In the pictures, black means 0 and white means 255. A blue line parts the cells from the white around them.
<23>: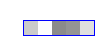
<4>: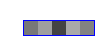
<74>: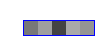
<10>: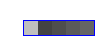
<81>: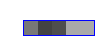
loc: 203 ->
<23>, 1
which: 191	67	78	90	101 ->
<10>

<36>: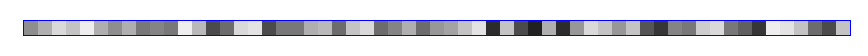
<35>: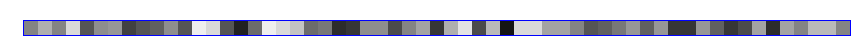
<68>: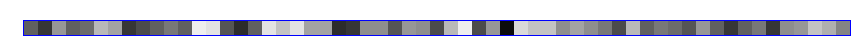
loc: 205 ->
<36>, 49
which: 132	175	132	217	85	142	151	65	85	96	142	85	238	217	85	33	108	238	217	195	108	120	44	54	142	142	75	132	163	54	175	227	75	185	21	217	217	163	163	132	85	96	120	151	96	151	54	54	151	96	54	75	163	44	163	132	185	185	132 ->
<35>
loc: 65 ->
<35>, 8
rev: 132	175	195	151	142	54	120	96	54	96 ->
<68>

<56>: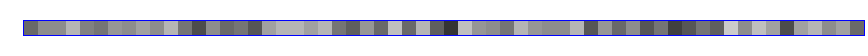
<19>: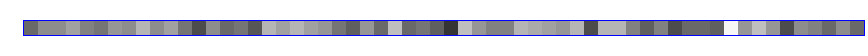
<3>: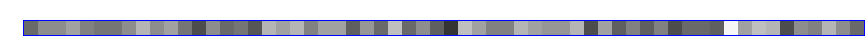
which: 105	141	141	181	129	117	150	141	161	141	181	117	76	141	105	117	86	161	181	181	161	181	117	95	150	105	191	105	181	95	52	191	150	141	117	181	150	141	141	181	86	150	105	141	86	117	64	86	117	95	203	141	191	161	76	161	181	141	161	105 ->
<56>
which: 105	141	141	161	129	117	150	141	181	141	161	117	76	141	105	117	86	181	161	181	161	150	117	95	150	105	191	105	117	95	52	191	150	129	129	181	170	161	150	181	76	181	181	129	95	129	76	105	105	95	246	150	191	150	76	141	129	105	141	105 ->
<19>
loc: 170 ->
<19>, 37

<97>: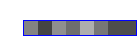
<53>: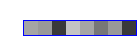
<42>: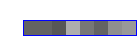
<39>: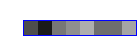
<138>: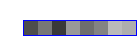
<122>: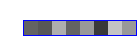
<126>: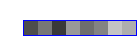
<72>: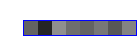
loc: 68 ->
<97>, 2
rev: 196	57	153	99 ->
<122>
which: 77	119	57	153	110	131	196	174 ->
<126>
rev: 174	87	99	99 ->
<42>
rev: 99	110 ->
<72>

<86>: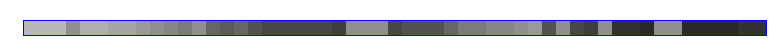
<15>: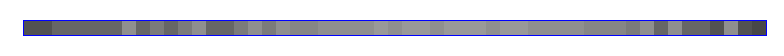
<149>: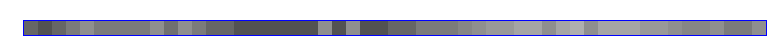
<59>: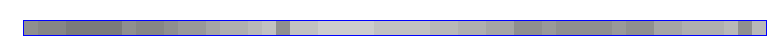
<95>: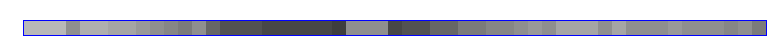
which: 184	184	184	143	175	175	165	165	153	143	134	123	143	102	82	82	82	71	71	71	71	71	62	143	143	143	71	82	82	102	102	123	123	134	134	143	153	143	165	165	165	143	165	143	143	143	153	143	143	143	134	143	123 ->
<95>
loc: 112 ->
<149>, 11
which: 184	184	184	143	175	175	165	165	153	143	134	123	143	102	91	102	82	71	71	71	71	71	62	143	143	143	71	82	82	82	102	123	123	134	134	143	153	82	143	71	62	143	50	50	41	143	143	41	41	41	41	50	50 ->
<86>
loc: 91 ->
<86>, 15

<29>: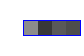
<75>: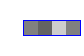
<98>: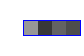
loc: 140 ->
<29>, 1
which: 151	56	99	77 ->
<98>
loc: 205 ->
<75>, 3
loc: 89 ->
<29>, 3
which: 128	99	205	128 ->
<75>

